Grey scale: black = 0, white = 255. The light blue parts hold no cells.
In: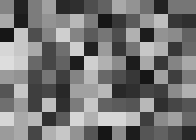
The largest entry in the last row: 199
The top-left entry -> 132
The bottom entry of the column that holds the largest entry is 155
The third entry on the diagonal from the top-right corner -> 147
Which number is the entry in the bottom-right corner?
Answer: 40
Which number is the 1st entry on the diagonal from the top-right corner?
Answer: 118
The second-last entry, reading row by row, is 78
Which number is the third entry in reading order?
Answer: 124
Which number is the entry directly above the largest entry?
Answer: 214
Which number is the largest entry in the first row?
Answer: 169
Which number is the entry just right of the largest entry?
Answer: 207
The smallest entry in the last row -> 22
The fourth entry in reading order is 161
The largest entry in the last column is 177
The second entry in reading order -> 34
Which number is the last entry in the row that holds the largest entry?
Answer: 169

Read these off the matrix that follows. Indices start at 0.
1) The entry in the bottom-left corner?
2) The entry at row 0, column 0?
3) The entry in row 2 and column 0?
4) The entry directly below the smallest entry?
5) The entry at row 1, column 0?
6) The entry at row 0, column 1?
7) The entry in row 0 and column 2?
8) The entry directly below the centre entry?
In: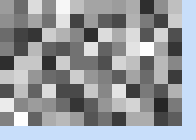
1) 128
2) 156
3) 107
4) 66
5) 143
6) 107
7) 220
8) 150
